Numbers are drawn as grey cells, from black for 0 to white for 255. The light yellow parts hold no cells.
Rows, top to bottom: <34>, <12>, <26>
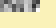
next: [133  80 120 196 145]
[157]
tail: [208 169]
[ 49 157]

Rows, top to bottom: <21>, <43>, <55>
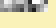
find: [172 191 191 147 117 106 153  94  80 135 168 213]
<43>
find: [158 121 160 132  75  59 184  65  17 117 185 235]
<55>
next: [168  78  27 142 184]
[240]

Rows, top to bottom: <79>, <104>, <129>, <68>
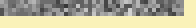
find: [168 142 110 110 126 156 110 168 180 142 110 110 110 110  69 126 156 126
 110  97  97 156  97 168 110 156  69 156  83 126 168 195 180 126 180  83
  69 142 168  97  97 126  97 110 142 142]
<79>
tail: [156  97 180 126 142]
[ 97 142 195  97 180 142 142  83  69 126 156 110  97 208 142 110 126 180
  83 180  69 110  97  69 156 156 156]
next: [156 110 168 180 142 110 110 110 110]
[69]
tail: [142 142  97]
[ 83  83  54 110  97 195  97 110  97 126 168 142  69 126 126  69 168  83
  83 142 180 142 126 156 142 168  83 110  97 142 110 142]
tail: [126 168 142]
[ 69 126 126  69 168  83  83 142 180 142 126 156 142 168  83 110  97 142
 110 142]

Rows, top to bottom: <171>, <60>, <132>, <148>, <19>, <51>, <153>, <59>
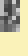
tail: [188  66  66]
[122 203]
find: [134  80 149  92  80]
<51>
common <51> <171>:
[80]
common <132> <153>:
[122]

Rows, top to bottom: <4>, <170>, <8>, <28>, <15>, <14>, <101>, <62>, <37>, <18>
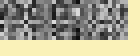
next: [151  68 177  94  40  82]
[68]
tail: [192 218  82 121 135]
[ 94  94 163 192  40 151 135  55  68]

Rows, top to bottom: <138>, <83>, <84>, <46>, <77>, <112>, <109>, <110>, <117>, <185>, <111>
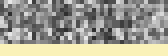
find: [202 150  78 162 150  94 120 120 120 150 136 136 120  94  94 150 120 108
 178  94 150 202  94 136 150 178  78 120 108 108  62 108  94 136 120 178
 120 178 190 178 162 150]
<111>
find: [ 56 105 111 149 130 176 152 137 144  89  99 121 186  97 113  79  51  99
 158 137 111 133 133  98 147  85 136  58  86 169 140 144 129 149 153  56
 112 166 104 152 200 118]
<84>
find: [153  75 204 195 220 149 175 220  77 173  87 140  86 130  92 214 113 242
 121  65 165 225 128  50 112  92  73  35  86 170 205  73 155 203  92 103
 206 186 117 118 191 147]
<185>
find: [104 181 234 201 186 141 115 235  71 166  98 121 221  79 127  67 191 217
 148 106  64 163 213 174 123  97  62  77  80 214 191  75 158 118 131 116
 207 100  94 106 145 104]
<138>
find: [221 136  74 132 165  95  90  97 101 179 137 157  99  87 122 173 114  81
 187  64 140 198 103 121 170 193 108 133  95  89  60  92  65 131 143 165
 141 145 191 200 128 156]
<112>
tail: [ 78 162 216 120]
[136 178 190  94 120  94  94  62  94  62 162 108 150 136 178 178 190 136
 162]
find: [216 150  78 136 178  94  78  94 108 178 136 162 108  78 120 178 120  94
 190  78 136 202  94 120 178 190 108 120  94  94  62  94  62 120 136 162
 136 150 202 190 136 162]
<112>

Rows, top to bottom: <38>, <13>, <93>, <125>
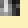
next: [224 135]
[46]
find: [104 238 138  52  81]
<13>
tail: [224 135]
[46 89]
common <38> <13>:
[89]

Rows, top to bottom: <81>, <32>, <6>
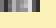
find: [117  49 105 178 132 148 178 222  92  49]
<81>
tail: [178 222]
[92 49]
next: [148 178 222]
[92]
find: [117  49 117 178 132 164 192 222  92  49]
<32>

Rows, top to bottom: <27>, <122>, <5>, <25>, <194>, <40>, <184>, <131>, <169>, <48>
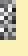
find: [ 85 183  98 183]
<169>
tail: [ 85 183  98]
[183]
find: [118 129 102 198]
<27>

